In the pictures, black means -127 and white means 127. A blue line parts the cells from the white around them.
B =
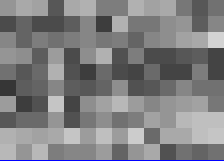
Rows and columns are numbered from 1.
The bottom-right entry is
-14
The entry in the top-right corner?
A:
-14
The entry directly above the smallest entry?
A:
-14
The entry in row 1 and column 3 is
34
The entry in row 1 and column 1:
21
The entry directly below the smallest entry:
28
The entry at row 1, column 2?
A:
41
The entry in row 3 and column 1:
6
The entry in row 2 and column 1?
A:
-52
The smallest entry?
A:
-73
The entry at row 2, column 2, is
-27
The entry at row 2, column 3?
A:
-52
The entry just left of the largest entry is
41
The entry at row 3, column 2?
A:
-27
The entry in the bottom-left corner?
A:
56
